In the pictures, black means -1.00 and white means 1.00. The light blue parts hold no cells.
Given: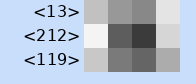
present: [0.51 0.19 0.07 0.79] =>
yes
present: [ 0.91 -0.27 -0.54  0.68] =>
yes

